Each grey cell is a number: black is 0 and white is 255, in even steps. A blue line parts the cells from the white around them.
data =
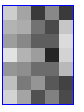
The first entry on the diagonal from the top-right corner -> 58
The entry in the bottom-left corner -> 211
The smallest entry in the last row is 74
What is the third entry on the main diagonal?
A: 94
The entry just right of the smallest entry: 211
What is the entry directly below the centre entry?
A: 108
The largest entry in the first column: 226
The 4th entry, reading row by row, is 136
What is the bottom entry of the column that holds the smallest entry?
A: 129
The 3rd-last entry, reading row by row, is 81

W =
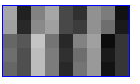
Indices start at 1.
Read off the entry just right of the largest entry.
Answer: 116
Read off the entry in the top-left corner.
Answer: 166
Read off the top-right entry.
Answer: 18
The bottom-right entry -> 54
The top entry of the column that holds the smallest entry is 124
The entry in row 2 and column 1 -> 160
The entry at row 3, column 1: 102
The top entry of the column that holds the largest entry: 130
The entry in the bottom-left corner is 102
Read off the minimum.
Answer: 12
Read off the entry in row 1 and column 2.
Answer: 33
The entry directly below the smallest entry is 26

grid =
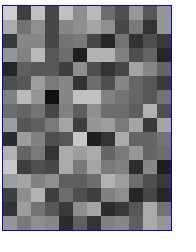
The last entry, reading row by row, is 150
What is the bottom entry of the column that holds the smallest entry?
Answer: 135
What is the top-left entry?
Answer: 207
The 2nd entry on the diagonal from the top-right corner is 51
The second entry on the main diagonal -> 115
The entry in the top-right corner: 150
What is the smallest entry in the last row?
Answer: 44
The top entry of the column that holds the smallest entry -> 71
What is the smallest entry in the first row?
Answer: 63
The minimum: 17
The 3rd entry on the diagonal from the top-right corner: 51
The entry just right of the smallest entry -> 135
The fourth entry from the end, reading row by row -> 135
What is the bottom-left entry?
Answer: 150
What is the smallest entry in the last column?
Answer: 31
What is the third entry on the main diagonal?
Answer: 135
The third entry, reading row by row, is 192
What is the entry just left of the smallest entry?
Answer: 150
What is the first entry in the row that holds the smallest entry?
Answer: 129
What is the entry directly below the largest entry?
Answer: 170
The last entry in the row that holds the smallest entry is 115

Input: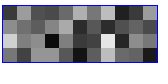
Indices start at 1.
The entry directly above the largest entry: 44
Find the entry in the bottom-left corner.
119
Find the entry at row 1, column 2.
156
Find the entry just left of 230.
66
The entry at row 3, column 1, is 208
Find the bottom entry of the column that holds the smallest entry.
149
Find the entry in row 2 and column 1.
141
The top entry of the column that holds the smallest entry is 74
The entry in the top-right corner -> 156
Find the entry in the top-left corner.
58
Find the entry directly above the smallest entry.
133
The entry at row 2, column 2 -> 112
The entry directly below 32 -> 80

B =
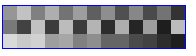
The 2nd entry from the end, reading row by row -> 45
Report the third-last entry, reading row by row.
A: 66
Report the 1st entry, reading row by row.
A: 150
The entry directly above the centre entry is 95
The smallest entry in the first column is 121
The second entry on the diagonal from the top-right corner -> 30
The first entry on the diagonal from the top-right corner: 51
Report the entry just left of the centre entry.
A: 59
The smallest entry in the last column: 30
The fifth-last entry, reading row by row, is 101
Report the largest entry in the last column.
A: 188
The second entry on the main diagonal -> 66
